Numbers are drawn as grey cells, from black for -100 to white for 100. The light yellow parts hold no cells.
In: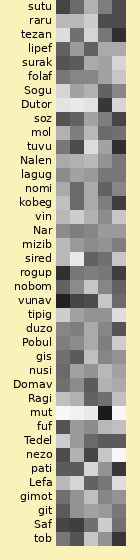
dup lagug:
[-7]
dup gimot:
[15]

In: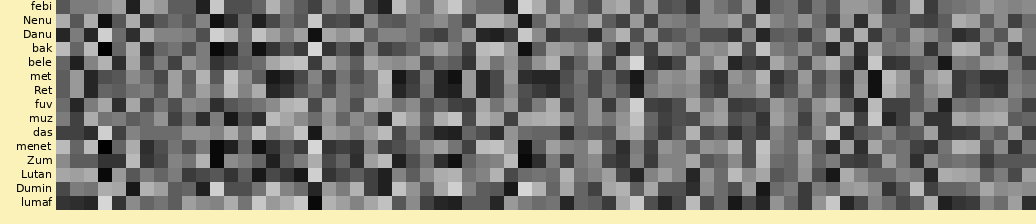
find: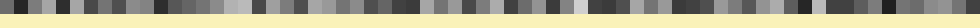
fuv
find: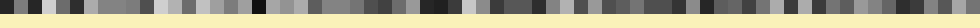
Danu

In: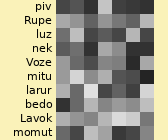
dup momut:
[-45]
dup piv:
[-61]
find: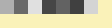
larur
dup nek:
[-61]
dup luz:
[-45]
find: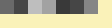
momut

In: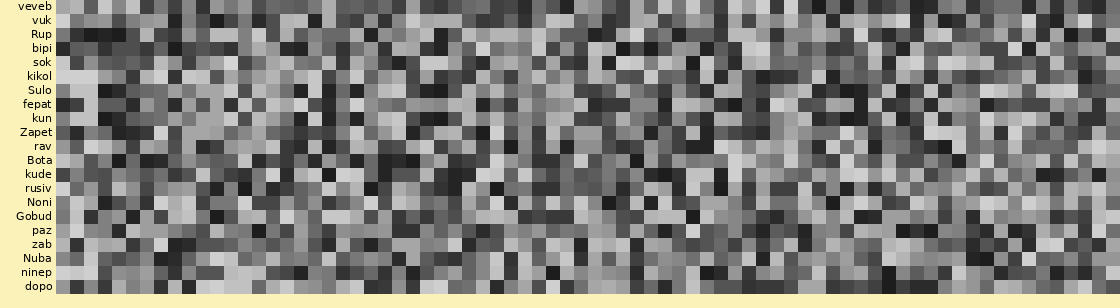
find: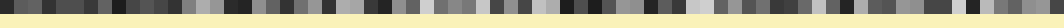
bipi
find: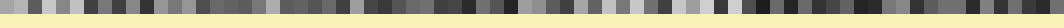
veveb
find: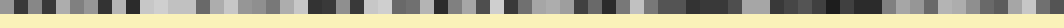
dopo
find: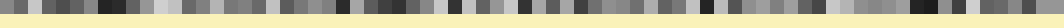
Nuba
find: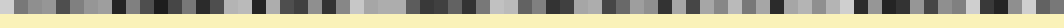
vuk

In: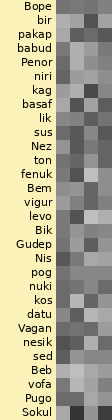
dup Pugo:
[-16]
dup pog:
[6]

